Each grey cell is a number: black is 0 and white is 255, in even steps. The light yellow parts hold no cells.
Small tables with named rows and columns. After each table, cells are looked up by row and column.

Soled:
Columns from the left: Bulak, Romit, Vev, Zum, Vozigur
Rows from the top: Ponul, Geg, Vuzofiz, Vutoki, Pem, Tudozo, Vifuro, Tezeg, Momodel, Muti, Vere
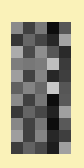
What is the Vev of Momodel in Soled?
118
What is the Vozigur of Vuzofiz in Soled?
42
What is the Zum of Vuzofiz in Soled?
86
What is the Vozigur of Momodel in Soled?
89
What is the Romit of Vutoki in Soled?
119
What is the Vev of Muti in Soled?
132
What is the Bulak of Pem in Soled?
158
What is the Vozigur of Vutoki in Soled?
59
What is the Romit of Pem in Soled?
66

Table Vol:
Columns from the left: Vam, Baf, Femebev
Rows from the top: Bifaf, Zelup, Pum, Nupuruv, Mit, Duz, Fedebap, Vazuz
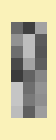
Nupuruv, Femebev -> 94
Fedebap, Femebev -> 142
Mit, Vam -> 59
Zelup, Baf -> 189
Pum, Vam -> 110
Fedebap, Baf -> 121
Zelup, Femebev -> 91
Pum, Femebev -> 86
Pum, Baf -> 189

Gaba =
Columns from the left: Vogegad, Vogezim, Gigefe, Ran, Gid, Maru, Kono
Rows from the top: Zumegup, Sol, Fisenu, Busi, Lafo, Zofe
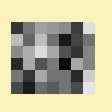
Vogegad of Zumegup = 53
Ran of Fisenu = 170
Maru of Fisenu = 51
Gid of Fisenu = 81
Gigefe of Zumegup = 160
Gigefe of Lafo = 169
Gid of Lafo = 115
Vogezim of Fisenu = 173
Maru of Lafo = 40
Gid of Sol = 23
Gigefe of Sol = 189
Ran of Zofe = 91
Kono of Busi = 130
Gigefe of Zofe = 109
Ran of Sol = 113
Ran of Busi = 121
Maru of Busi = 167
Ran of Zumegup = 151
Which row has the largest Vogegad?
Sol

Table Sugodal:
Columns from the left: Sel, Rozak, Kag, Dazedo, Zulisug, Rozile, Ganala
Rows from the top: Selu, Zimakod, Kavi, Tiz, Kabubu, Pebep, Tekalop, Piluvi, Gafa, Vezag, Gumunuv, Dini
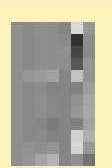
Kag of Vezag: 138
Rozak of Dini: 148
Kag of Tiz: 143
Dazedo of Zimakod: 142
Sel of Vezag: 142
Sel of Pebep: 142
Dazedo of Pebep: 131
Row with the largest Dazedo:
Dini

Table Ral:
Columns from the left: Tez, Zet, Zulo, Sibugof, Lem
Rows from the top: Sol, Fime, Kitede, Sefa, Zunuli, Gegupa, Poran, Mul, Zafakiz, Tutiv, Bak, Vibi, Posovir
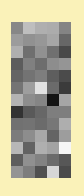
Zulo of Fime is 151
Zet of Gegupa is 158
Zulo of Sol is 175
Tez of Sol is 135
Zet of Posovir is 125
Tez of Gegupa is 116
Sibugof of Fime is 166
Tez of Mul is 51

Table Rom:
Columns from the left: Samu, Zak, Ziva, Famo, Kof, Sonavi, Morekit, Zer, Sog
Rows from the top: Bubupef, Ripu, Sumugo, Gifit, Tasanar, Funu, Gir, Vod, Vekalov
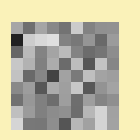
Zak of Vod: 155
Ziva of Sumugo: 131
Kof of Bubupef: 115
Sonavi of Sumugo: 131
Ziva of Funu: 87
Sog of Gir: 143
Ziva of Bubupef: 165
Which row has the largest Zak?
Ripu

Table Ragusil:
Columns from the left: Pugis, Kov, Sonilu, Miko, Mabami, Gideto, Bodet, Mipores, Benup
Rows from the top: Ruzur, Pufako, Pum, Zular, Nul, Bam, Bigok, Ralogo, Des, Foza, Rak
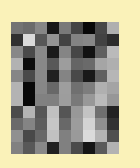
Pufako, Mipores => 66
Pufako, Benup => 44
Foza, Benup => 79
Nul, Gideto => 73
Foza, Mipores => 180
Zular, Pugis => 178
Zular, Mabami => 157
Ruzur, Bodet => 8
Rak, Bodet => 21
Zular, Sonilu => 136
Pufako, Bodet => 135
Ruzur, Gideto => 68
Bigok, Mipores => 186
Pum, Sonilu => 137
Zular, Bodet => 106
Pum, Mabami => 133
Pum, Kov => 74
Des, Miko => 198
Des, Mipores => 143
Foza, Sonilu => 104

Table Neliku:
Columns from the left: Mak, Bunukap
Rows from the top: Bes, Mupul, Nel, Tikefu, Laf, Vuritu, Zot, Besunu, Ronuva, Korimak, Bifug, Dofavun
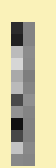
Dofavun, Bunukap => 133
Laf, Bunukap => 126
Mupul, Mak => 32
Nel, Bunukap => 140
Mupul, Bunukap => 131
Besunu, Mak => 146
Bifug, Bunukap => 137
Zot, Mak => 73
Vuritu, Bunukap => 133
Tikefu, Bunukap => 138
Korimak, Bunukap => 128
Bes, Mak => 44
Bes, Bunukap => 131

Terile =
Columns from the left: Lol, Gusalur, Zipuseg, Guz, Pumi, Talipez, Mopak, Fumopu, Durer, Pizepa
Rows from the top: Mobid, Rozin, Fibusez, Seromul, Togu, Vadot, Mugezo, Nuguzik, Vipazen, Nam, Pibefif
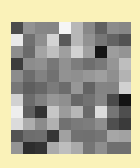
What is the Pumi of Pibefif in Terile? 190
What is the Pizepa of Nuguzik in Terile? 78
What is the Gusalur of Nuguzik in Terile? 96
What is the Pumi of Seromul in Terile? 145
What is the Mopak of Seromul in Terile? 110
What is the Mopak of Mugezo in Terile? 114
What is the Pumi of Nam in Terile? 161
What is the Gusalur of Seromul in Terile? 140
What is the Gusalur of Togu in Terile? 109
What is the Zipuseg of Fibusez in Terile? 164
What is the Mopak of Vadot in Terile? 99
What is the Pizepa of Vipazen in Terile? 58
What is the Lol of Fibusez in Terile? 141
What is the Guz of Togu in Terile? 113
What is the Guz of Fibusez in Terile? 191
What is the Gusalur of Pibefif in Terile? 45
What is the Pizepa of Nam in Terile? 162
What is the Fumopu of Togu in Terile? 159
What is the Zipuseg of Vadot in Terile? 103
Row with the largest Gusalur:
Vipazen

